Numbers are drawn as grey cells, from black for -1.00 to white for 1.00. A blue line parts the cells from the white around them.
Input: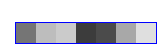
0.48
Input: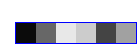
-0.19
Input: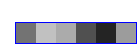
0.51
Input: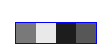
0.83
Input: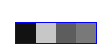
0.56
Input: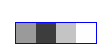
-0.52
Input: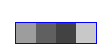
-0.25
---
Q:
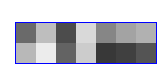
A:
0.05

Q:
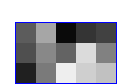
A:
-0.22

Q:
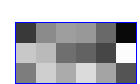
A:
-0.23

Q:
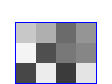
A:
-0.38

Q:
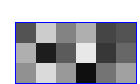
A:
0.82

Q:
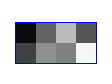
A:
-0.22

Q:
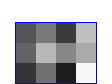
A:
0.44

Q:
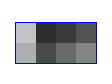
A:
-0.65
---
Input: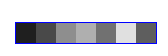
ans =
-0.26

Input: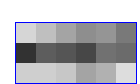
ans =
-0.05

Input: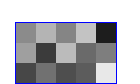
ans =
-0.77

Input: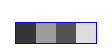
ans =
0.73

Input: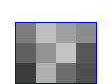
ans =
0.10

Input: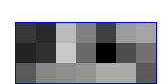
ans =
0.28

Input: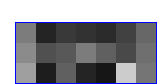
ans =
-0.19
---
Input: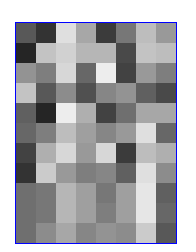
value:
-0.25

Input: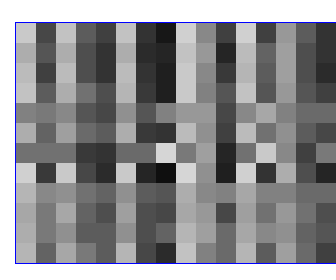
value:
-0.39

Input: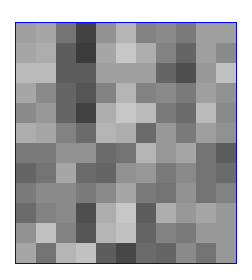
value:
0.19

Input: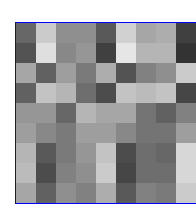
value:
0.69

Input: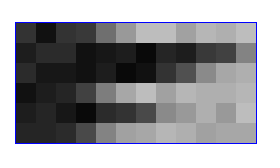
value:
0.43

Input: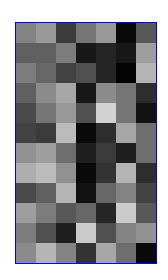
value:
-0.31

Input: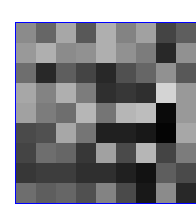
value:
-0.03
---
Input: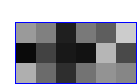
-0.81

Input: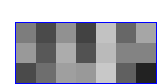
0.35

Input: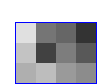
-0.02

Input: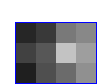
0.53

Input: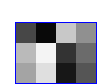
-0.60

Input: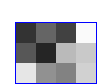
0.46

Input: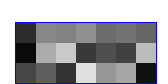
0.58

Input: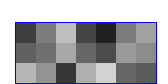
0.31
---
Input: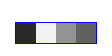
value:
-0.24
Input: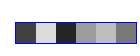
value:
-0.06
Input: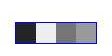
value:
0.21
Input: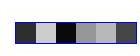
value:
-0.46
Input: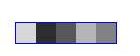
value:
0.02
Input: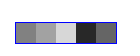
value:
-0.21
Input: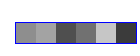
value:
-0.54
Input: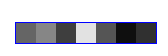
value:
-0.62
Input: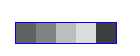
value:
-0.52
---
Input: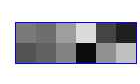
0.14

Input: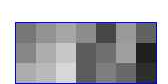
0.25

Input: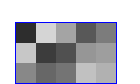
0.18

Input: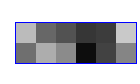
-0.48

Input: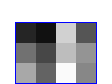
0.48

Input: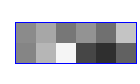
-0.63

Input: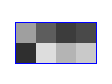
0.41

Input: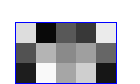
0.25

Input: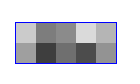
-0.40

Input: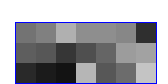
0.22
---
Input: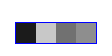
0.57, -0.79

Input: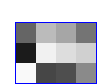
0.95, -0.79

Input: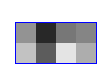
0.79, -0.69

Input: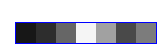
0.92, -0.82

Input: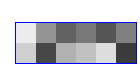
0.85, -0.54

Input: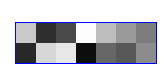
0.98, -0.90
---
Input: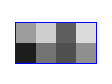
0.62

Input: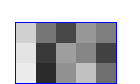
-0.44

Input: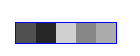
0.63

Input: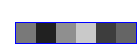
0.58

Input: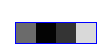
-0.97

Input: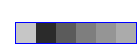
-0.01

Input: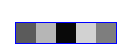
-0.93

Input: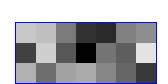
-0.67

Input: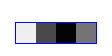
-0.43
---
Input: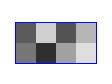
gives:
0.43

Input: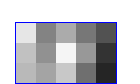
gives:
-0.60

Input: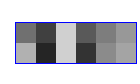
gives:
0.19

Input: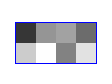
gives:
-0.15

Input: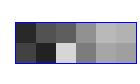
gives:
0.40

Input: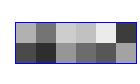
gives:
-0.53

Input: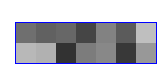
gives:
0.50

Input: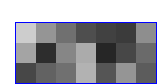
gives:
-0.17

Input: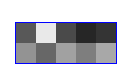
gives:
-0.59

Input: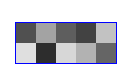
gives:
0.52
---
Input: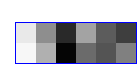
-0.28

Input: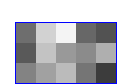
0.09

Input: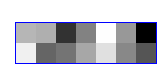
0.19

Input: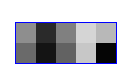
0.67

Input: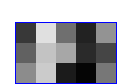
-0.67

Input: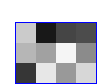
0.92

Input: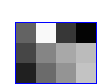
0.32
